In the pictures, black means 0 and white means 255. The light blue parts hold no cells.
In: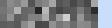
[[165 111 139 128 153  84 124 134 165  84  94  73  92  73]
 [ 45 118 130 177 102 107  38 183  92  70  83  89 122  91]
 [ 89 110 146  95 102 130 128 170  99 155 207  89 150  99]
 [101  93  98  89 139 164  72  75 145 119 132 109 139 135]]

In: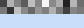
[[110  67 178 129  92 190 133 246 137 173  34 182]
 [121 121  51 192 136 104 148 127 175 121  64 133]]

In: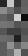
[[ 96  38 198  55]
 [100 140 110  78]
 [ 13  98  84 206]
 [ 91 116 113  85]
 [ 81  86  62  63]
 [ 93 106 102  31]
 [134  92 145 100]
 [ 82  92 108 176]]

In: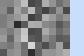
[[133 135 131 153 190  70  82 173 147 112]
 [ 73 138  95 165 130 186  92  66  98 146]
 [146 124 138 153 176  64  83 176 155 127]
 [113 125 145  43  90 174 170 137 129  88]
 [125 141 124 152 196  73  80 169 142 106]
 [ 96 155 101 159 203  91  80 142 119  89]
 [ 82 129 119 145 110 213 105  78 115 161]
 [175  87 140 149 116  47 100 149 148 158]]

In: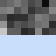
[[105  95 106 122 101  72  88  12]
 [132 124 133  83 106  52  74  80]
 [ 93  90  42  47  48  83 126 115]
 [ 46 150  58  87  75  90 111 118]
 [ 71 198  96  94  40  50 134  53]]

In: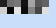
[[ 99  31 111 118  18 165  87]
 [223 207   4 227  12 131  69]]
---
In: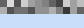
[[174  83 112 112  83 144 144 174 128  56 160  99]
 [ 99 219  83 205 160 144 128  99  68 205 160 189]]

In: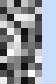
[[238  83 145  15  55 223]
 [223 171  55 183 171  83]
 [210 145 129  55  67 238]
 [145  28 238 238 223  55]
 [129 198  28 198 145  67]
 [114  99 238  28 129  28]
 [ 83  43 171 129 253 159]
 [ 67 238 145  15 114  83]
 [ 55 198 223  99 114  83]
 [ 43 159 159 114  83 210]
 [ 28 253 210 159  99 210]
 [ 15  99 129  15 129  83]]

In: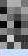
[[160  66 175  66]
 [148 106  66 118]
 [134 106  82 134]
 [ 94 175 175 118]
 [ 35 204  50  50]
 [ 19 134 118 160]
 [  6 160   6  82]]

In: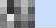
[[199  62 143 186 143]
 [171  49  90 171  90]
 [129 159  77 103  77]
 [117 228 117 143 117]]

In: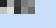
[[193 221  51 138 108]
 [ 36 167  64 122 138]]

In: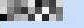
[[215 130  90  51 173  78 243  78 115]
 [201 157 115 157 228  23 103  63 215]
 [ 10 103 173 185  63 243  39 201 130]]
